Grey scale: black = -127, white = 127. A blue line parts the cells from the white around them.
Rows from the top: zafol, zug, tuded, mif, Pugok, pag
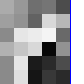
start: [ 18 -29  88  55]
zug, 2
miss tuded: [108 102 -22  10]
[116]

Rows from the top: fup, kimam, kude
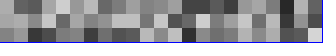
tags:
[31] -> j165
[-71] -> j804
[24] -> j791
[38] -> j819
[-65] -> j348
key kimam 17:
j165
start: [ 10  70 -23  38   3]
kimam, 3
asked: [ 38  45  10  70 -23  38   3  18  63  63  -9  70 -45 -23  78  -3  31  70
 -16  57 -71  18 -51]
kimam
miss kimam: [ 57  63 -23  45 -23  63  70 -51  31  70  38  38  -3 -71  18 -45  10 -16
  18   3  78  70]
[-9]
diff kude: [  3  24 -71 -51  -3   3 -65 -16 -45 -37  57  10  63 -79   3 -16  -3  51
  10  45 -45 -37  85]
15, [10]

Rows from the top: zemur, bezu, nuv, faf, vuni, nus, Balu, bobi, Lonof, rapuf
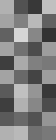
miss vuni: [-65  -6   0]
[42]
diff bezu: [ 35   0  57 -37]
4, [-30]
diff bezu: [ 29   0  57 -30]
1, [35]
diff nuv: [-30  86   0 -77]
3, [7]
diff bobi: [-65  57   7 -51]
2, [49]
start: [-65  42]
vuni, 1

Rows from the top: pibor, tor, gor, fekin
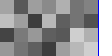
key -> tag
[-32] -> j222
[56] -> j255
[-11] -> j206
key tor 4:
j255
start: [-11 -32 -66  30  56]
fekin, 2

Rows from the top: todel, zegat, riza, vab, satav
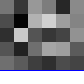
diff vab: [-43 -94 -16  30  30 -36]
4, [37]
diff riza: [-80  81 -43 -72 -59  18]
2, [73]
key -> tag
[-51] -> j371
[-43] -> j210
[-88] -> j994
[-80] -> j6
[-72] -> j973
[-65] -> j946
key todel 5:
j994
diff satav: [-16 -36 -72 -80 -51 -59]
3, [-65]
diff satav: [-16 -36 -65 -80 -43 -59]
5, [-51]
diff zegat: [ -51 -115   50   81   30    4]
2, [-123]

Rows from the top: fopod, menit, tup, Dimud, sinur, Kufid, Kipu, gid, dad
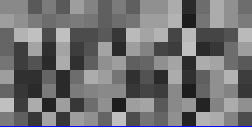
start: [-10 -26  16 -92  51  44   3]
dad, 11
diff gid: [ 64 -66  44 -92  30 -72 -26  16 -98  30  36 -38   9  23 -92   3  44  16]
7, [-18]
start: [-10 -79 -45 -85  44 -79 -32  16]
Kufid, 9
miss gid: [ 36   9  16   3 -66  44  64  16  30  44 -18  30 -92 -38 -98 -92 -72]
[23]

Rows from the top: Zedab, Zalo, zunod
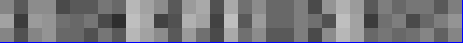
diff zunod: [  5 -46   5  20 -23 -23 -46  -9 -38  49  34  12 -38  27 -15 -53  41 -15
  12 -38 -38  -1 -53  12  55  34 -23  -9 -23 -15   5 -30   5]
10, [55]
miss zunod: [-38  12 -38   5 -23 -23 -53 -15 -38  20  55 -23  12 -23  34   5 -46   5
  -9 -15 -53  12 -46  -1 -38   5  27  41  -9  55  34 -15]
[-30]
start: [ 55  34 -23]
zunod, 25
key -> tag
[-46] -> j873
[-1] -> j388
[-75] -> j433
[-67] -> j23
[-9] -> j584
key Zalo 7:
j584

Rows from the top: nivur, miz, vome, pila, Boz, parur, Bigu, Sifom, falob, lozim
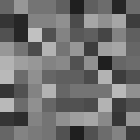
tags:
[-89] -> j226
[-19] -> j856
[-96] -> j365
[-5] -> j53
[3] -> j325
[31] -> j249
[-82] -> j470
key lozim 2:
j325
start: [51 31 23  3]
Boz, 1
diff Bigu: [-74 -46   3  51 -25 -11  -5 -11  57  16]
7, [-11]
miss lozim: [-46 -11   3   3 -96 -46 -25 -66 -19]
[-5]
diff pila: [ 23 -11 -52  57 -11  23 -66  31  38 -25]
4, [51]
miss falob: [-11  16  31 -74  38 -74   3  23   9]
[-82]
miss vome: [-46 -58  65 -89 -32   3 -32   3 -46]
[-39]

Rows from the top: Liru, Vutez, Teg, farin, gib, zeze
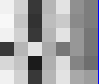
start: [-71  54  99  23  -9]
Teg, 3
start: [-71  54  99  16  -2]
Liru, 3
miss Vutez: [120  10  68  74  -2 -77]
[61]
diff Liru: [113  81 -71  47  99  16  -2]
4, [54]
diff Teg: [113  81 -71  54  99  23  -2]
7, [-9]

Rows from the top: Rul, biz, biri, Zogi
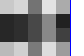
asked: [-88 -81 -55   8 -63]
biri
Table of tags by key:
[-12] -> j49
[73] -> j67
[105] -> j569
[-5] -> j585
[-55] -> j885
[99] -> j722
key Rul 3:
j49
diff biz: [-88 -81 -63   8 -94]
3, [-55]
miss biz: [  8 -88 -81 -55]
[-94]

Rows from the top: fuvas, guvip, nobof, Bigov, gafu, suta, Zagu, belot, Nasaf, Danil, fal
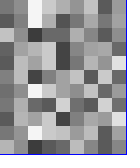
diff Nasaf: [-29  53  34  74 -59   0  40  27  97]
1, [-37]
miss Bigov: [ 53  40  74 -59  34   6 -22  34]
[-29]
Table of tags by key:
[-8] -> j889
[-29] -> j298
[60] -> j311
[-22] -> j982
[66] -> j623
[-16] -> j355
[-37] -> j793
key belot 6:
j355

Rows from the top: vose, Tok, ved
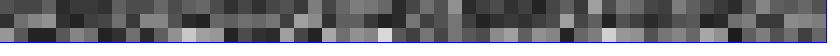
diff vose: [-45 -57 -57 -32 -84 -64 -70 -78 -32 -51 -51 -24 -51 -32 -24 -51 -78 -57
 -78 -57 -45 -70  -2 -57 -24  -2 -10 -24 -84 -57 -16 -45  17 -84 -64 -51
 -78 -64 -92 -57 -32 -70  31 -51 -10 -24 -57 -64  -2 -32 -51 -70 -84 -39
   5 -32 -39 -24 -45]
6, [-70]
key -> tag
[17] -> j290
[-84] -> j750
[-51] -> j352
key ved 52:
j290
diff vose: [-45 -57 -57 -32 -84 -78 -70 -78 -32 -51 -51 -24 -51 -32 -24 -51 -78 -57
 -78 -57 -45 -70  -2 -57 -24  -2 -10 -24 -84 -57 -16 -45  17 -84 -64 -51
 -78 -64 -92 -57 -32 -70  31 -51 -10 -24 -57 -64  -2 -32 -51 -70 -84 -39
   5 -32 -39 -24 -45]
6, [-70]
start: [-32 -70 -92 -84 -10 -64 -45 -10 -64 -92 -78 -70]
Tok, 26
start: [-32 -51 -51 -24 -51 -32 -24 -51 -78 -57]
vose, 9
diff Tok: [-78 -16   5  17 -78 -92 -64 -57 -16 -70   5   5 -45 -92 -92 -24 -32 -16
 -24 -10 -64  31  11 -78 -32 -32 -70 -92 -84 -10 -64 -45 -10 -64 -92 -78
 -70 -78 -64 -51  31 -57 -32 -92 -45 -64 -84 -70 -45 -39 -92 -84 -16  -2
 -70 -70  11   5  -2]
14, [-84]
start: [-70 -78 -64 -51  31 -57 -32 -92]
Tok, 37

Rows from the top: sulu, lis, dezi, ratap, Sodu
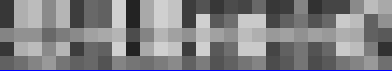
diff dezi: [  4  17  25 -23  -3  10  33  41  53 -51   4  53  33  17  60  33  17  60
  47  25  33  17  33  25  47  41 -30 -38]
3, [17]
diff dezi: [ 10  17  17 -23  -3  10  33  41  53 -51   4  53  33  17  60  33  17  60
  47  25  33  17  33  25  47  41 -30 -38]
1, [4]
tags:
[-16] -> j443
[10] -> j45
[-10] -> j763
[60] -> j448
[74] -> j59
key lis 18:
j59
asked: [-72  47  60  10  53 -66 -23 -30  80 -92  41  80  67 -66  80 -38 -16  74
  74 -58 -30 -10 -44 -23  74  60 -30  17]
lis
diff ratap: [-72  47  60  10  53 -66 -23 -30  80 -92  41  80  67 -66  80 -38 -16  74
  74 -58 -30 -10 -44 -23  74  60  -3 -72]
28, [-78]

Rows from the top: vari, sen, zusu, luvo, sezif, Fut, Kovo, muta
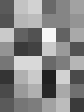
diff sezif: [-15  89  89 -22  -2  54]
1, [-9]
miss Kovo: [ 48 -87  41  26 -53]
[-15]
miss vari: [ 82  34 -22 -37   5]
[67]
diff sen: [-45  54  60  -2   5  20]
4, [5]
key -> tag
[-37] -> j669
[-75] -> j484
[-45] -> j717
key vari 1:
j669

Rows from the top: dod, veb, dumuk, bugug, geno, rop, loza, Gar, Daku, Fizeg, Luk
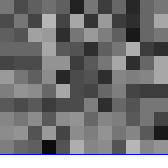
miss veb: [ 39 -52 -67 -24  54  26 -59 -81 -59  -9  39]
[-75]
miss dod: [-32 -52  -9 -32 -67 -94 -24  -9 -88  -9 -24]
[-16]
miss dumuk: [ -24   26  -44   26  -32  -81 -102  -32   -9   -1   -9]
[33]
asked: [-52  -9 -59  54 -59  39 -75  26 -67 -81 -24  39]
veb
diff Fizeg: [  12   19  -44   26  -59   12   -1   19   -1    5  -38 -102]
9, [-9]
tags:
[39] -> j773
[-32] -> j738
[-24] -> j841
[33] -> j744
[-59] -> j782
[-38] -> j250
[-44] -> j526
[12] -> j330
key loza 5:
j773

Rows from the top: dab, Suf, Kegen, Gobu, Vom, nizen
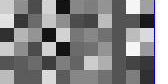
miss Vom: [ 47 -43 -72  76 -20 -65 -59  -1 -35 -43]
[-27]
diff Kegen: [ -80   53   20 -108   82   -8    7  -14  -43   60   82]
11, [90]
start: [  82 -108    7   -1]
dab, 4
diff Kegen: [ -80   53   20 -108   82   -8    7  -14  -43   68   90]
10, [60]
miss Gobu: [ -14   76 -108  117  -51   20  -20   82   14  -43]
[26]
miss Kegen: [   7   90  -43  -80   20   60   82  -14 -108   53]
[-8]

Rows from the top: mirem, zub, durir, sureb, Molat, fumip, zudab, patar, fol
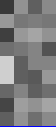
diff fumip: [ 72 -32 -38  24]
1, [79]
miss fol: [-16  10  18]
[-32]
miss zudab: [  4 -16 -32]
[-24]
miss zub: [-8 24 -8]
[-2]
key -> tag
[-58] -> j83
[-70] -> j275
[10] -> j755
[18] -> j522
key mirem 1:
j275
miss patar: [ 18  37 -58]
[30]

